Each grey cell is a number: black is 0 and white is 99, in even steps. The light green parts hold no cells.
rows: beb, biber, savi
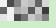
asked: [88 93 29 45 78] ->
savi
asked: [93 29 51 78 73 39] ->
beb
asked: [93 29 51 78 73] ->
beb
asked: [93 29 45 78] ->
savi

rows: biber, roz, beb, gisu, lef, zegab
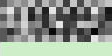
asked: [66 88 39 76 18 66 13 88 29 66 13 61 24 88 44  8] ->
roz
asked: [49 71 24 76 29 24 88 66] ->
zegab
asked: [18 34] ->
lef
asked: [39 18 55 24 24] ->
beb
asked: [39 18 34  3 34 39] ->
lef

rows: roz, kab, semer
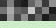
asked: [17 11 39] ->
roz
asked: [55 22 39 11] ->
semer
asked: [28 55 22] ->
semer
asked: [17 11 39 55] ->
roz

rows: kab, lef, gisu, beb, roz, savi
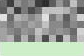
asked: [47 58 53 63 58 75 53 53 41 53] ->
beb
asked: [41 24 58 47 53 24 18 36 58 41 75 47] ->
kab
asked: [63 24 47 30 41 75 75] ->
lef
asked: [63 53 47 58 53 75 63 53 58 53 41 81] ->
roz
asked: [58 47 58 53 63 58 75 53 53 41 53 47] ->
beb
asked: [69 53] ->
lef

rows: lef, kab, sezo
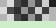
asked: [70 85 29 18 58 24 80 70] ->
sezo
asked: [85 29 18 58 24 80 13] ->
lef

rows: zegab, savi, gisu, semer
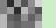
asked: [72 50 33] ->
savi
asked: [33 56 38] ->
gisu
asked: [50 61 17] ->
savi
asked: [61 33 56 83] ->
zegab
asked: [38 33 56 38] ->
gisu

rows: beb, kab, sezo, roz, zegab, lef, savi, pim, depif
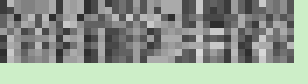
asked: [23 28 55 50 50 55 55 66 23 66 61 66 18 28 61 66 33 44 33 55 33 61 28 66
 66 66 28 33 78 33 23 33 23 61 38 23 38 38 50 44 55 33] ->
kab
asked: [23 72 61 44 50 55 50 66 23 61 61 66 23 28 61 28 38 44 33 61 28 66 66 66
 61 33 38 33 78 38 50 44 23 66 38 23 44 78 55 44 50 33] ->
depif

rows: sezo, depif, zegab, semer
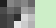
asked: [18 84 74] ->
zegab
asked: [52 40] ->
sezo
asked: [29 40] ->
depif
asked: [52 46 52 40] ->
sezo
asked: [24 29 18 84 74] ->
zegab
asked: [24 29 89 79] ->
semer
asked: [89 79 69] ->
semer

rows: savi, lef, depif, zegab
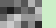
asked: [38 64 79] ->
depif
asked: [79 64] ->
zegab
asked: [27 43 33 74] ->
lef
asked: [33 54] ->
zegab
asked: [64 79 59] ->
depif

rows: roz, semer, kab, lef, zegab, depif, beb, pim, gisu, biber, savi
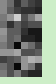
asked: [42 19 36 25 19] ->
roz
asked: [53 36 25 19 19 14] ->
semer

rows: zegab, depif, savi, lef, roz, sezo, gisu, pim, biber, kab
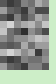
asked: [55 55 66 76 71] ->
sezo
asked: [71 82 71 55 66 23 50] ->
pim
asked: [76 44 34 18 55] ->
roz
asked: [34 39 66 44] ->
gisu
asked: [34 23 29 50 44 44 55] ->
biber

